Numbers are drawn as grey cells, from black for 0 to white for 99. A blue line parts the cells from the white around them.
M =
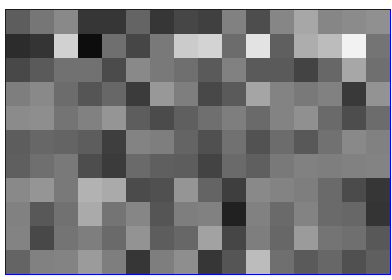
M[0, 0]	36
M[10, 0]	39
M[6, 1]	43
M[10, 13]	40
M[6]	[37, 43, 47, 30, 23, 41, 37, 36, 26, 41, 37, 47, 50, 49, 50, 51]
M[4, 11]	51
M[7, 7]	58
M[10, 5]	21
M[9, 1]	28
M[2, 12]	26
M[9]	[51, 28, 45, 49, 41, 57, 36, 40, 63, 27, 49, 40, 60, 45, 43, 34]
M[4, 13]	41
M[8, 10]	50
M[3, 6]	59
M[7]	[53, 58, 47, 69, 66, 29, 31, 58, 39, 24, 53, 51, 49, 41, 29, 21]
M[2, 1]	35
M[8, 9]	13
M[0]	[36, 46, 53, 21, 21, 39, 21, 27, 25, 50, 30, 52, 65, 52, 54, 56]
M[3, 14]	22
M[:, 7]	[27, 79, 43, 49, 37, 39, 36, 58, 49, 40, 55]
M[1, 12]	67
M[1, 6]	47
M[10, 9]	33
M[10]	[39, 50, 51, 60, 49, 21, 49, 55, 21, 33, 73, 43, 35, 40, 31, 37]
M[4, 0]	54
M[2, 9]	50
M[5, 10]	32
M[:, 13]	[52, 73, 40, 50, 41, 44, 49, 41, 41, 45, 40]
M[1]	[17, 20, 81, 5, 43, 27, 47, 79, 82, 42, 88, 37, 67, 73, 94, 45]
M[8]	[50, 34, 44, 66, 45, 52, 33, 49, 50, 13, 50, 41, 51, 41, 40, 20]
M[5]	[36, 40, 39, 36, 24, 51, 49, 39, 31, 44, 32, 42, 34, 44, 53, 50]

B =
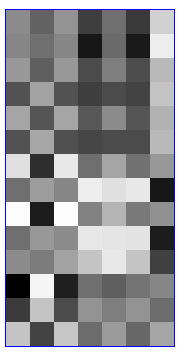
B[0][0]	54
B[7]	[43, 61, 52, 92, 87, 90, 9]
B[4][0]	64
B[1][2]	52
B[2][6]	72
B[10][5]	76
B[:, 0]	[54, 52, 59, 32, 64, 32, 87, 43, 98, 43, 54, 0, 23, 76]
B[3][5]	26
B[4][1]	33
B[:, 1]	[38, 43, 37, 63, 33, 65, 18, 61, 11, 59, 48, 95, 76, 26]
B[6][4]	64
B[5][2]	31
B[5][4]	29
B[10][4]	90
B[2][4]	49
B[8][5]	47
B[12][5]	57
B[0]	[54, 38, 57, 24, 43, 22, 81]
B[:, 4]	[43, 41, 49, 29, 54, 29, 64, 87, 70, 89, 90, 37, 49, 60]
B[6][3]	43
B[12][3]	57
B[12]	[23, 76, 29, 57, 49, 57, 42]
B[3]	[32, 63, 32, 24, 29, 26, 76]

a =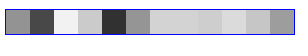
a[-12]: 57
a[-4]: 80
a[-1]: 61

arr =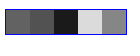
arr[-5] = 38
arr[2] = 10
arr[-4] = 32

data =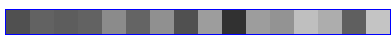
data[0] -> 31
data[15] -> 76
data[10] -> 61
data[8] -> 61
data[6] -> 56
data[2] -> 36

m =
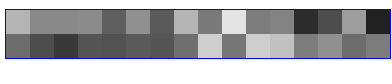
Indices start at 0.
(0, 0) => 70
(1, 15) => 48
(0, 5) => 56
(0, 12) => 17
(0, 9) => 88
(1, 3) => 33
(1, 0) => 42
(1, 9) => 46
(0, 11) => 51
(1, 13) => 56
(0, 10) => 48

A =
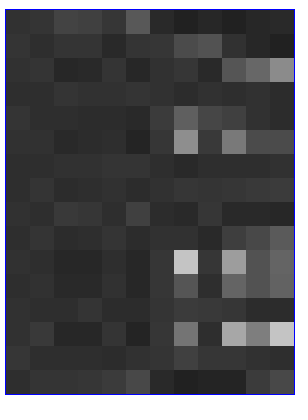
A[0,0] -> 19
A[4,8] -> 27
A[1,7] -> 29
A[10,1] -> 18
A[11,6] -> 21
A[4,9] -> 25
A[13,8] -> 18
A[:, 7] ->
[13, 29, 21, 17, 37, 55, 16, 21, 16, 19, 76, 33, 23, 45, 25, 13]
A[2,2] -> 15
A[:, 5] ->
[34, 20, 15, 20, 16, 14, 20, 17, 25, 17, 15, 15, 17, 14, 19, 28]
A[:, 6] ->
[16, 21, 19, 19, 23, 21, 18, 19, 17, 19, 21, 21, 20, 21, 20, 16]
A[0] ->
[19, 20, 26, 25, 21, 34, 16, 13, 15, 13, 15, 16]
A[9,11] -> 35
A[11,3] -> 16
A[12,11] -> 17
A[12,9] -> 21
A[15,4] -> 23
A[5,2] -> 16
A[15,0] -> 18
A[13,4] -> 20
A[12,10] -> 17
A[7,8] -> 20
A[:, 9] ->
[13, 19, 33, 18, 25, 47, 18, 21, 16, 24, 61, 39, 21, 65, 21, 14]
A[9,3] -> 18
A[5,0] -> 19
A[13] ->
[19, 22, 15, 15, 20, 14, 21, 45, 18, 65, 49, 76]
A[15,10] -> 23
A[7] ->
[18, 20, 17, 18, 19, 17, 19, 21, 20, 21, 22, 23]
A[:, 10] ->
[15, 15, 40, 19, 19, 29, 18, 22, 16, 28, 32, 32, 17, 49, 19, 23]
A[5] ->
[19, 19, 16, 17, 18, 14, 21, 55, 22, 47, 29, 29]
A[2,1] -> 20
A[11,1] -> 19

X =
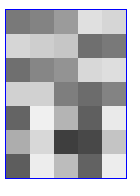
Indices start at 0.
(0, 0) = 47
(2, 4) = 86
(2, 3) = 84
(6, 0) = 36
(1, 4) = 47
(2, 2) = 57
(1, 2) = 77
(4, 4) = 91
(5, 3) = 28
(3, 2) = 49
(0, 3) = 87

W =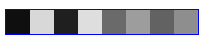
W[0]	6
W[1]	84
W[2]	12

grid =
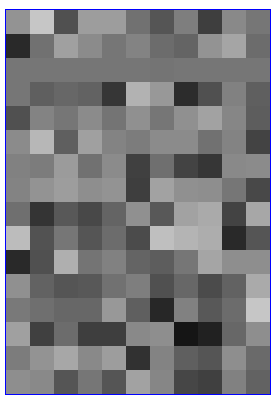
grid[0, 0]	57
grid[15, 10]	38
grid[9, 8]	67
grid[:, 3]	[61, 54, 46, 38, 54, 62, 44, 55, 28, 33, 45, 34, 40, 24, 53, 46]
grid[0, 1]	77
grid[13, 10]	55
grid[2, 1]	46
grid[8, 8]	66
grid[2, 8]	46
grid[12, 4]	59
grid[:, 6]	[33, 42, 45, 59, 46, 54, 43, 63, 34, 74, 36, 31, 15, 55, 51, 52]
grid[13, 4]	24
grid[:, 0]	[57, 16, 46, 46, 31, 54, 50, 51, 43, 73, 16, 56, 47, 62, 48, 55]
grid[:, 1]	[77, 44, 46, 37, 51, 71, 48, 57, 20, 32, 31, 38, 43, 25, 57, 53]
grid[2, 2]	46
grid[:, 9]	[53, 64, 46, 50, 52, 51, 53, 46, 26, 16, 55, 38, 42, 40, 55, 50]
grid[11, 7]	40
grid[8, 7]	63
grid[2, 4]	46
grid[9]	[73, 32, 46, 33, 42, 29, 74, 70, 67, 16, 33]
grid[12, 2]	40
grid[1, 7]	39
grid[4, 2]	46
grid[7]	[51, 57, 61, 55, 57, 24, 63, 56, 55, 46, 28]
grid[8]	[43, 20, 34, 28, 39, 56, 34, 63, 66, 26, 65]
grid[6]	[50, 48, 60, 44, 54, 25, 43, 26, 21, 53, 54]
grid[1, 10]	42
